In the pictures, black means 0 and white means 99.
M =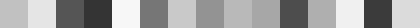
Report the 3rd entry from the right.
93
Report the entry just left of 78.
46
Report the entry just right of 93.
23
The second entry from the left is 89

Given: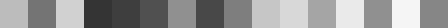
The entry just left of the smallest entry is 81
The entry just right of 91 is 56
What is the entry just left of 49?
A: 28

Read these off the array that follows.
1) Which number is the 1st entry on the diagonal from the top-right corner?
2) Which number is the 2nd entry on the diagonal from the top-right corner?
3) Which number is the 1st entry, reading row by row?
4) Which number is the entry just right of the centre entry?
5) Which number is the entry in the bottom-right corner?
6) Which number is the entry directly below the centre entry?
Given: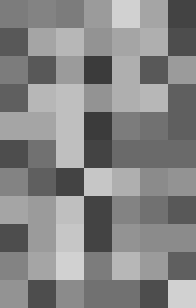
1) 26
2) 68
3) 48
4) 41
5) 81
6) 77
